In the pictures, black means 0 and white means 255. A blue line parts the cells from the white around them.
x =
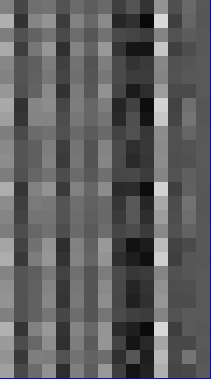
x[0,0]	129
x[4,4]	64
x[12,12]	82
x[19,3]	121
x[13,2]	129
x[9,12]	80
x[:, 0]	[129, 175, 126, 170, 135, 130, 151, 169, 159, 126, 137, 141, 125, 173, 140, 133, 125, 165, 173, 132, 144, 147, 128, 177, 155, 148, 160]
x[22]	[128, 83, 97, 117, 71, 109, 85, 117, 74, 64, 60, 132, 82, 90, 89]
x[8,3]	132
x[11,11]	141
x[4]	[135, 85, 95, 124, 64, 114, 83, 127, 74, 51, 58, 135, 81, 85, 89]
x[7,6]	102
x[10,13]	83
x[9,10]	55
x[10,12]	80
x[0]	[129, 71, 111, 114, 82, 107, 93, 105, 63, 84, 51, 148, 79, 105, 87]
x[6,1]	80
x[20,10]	51
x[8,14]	86
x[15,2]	116
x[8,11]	199
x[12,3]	114
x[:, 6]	[93, 103, 86, 99, 83, 85, 87, 102, 101, 91, 83, 83, 88, 102, 97, 94, 89, 97, 101, 84, 84, 85, 85, 103, 90, 99, 93]
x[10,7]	131
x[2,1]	81
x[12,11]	134
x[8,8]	41
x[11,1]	84
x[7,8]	38
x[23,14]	87
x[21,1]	82
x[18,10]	16
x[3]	[170, 61, 119, 150, 47, 131, 99, 152, 52, 22, 21, 198, 64, 78, 88]

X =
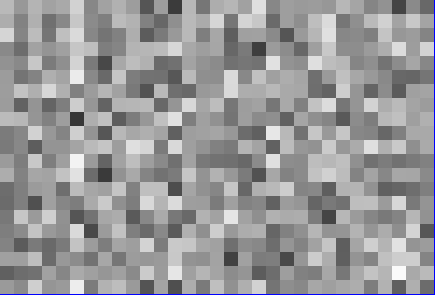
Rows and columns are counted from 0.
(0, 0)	185
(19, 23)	167
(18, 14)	144
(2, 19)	138
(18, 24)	95
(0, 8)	177
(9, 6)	148
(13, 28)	101
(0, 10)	85
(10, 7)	197
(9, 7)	86
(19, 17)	149
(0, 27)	146
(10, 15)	129
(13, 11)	191
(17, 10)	211
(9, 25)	135
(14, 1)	127
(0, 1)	152
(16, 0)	126
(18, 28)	205
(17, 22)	162
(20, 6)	123
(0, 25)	165
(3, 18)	62
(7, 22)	194
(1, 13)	185
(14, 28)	215
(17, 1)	91
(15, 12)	120
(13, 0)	109
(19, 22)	125
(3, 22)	159
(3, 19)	155
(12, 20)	130
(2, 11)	122
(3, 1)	109
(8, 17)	158
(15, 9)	90

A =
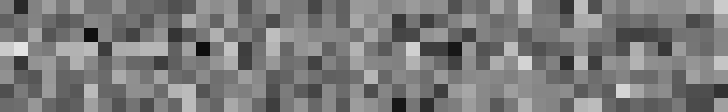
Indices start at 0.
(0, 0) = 128
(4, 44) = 138
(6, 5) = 88
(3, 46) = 119
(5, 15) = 111
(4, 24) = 108
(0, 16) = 151
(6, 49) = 78
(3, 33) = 152
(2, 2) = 165
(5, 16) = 118
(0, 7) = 113
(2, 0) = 128
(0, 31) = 143
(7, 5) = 96
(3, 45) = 174
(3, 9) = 173
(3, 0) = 203
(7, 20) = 120
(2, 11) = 147
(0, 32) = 81
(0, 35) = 165
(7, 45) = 104
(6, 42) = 114
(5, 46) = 106
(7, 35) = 89
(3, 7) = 61
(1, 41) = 171
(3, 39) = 97
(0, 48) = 140
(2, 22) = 134
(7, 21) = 148
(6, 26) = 78
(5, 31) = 153
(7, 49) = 75
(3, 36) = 188
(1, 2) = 131

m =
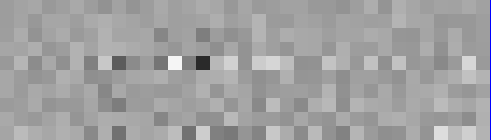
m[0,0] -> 157
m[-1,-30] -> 170
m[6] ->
[167, 155, 169, 163, 171, 158, 169, 135, 168, 154, 157, 153, 153, 162, 177, 149, 170, 165, 146, 155, 158, 159, 154, 179, 145, 163, 150, 169, 153, 168, 170, 176, 156, 150, 162]
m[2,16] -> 144
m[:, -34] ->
[163, 164, 172, 164, 181, 156, 155, 158, 158, 187]
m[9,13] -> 114
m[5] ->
[167, 156, 148, 152, 176, 169, 143, 146, 156, 167, 168, 175, 159, 155, 172, 174, 180, 156, 144, 150, 176, 149, 150, 159, 142, 160, 160, 154, 146, 169, 152, 166, 174, 193, 179]
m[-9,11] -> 167
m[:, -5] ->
[158, 166, 165, 173, 156, 152, 170, 164, 153, 148]
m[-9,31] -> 150
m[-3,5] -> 153
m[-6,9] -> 139
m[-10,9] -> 148
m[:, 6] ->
[157, 170, 161, 164, 128, 143, 169, 166, 163, 137]
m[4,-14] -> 145
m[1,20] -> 154
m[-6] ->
[153, 181, 140, 168, 144, 178, 128, 200, 92, 139, 157, 117, 245, 127, 42, 184, 209, 147, 204, 214, 189, 145, 146, 195, 176, 152, 193, 144, 194, 151, 156, 137, 154, 215, 154]
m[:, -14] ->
[162, 164, 168, 168, 145, 149, 159, 138, 167, 139]
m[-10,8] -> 162
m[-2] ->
[169, 158, 153, 163, 174, 149, 163, 173, 171, 168, 166, 134, 159, 164, 144, 145, 185, 163, 156, 155, 147, 167, 153, 148, 171, 155, 149, 172, 175, 167, 153, 150, 156, 141, 176]
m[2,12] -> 159
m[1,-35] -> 157
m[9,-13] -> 186
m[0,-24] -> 169
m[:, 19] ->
[157, 155, 159, 159, 214, 150, 155, 188, 155, 200]
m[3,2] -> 174
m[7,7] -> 142
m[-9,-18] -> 164
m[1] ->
[157, 164, 152, 166, 166, 158, 170, 175, 168, 164, 158, 167, 159, 160, 163, 174, 159, 164, 180, 155, 154, 164, 161, 155, 164, 162, 159, 160, 180, 167, 166, 150, 152, 152, 158]
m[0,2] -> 167
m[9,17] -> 149
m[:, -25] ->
[157, 158, 167, 167, 157, 168, 157, 155, 166, 165]

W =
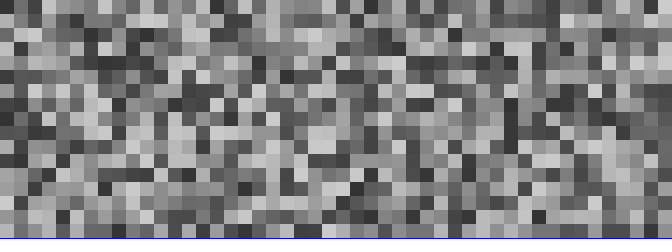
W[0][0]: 52
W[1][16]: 64
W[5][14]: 201
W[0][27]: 113
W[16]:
[181, 111, 143, 178, 90, 173, 104, 103, 52, 121, 99, 167, 76, 169, 62, 155, 77, 54, 92, 146, 186, 63, 65, 202, 174, 123, 140, 81, 140, 117, 116, 180, 74, 159, 186, 144, 179, 146, 116, 116, 83, 88, 153, 76, 77, 143, 56, 143]
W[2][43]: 58
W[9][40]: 187
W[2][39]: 85
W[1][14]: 140
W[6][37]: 156
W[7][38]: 132
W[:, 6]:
[121, 119, 52, 68, 64, 146, 196, 185, 195, 187, 100, 140, 135, 185, 151, 120, 104]
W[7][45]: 148
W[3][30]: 188
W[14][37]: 192
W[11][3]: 182
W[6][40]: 59
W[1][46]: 195
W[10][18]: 143
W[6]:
[151, 88, 202, 147, 198, 121, 196, 102, 116, 70, 120, 160, 158, 65, 71, 75, 163, 87, 203, 121, 166, 116, 194, 188, 120, 116, 73, 186, 141, 201, 197, 77, 82, 107, 161, 98, 194, 156, 106, 127, 59, 82, 204, 71, 183, 102, 73, 70]
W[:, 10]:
[178, 202, 51, 142, 61, 82, 120, 128, 179, 193, 164, 202, 63, 171, 122, 201, 99]
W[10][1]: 67
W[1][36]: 97
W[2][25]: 124
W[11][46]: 192
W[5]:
[60, 87, 85, 109, 123, 163, 146, 71, 93, 141, 82, 65, 196, 80, 201, 147, 139, 105, 67, 154, 52, 84, 84, 175, 66, 65, 111, 84, 180, 103, 74, 109, 163, 181, 95, 93, 98, 177, 104, 176, 158, 159, 127, 110, 159, 137, 161, 145]
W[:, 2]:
[66, 82, 201, 148, 183, 85, 202, 140, 71, 58, 144, 159, 102, 62, 160, 189, 143]
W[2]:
[105, 188, 201, 124, 100, 96, 52, 78, 143, 71, 51, 89, 119, 193, 197, 66, 71, 112, 129, 185, 139, 185, 202, 171, 159, 124, 84, 62, 122, 174, 126, 176, 53, 125, 123, 151, 158, 160, 145, 85, 139, 136, 111, 58, 94, 103, 101, 119]
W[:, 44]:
[187, 123, 94, 105, 124, 159, 183, 161, 79, 61, 168, 158, 190, 178, 142, 137, 77]
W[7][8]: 55
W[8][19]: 203
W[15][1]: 123
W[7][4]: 153

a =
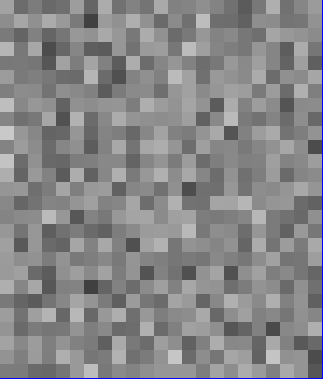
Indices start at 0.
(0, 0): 162
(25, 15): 118
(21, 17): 155
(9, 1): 151
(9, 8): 126
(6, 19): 156
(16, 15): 142
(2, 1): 100
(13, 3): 124
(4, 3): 86
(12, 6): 97
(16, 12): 153
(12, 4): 91
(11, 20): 131
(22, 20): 118
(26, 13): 150
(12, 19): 156
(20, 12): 129
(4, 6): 164
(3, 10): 154
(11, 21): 137
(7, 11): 156
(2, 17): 119
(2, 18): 111
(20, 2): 167
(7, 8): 149
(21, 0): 121
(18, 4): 147
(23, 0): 148
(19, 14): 146
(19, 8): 125
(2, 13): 121
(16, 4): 113
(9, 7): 132
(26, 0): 124
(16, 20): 98
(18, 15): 137
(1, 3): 171
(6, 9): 138
